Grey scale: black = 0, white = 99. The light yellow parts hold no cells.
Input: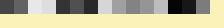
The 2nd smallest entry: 9
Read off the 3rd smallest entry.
16
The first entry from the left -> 27
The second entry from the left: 38

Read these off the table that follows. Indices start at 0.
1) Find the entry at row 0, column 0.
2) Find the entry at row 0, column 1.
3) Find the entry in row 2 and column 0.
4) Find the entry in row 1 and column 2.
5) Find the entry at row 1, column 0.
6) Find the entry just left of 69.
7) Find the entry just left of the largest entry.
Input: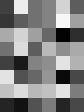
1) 25
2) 92
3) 66
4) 44
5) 21
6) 88
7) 51

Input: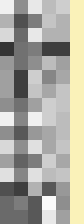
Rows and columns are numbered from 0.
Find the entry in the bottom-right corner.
62
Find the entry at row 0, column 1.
55
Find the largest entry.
97
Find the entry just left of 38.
62
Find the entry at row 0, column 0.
93
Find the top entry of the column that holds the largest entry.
73
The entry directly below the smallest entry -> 59
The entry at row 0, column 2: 90
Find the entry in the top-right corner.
80
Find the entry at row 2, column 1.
41
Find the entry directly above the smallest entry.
84
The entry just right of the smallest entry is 44
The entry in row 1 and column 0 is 69
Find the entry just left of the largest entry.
34
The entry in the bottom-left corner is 41
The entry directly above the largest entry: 34
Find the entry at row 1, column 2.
48
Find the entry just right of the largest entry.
55
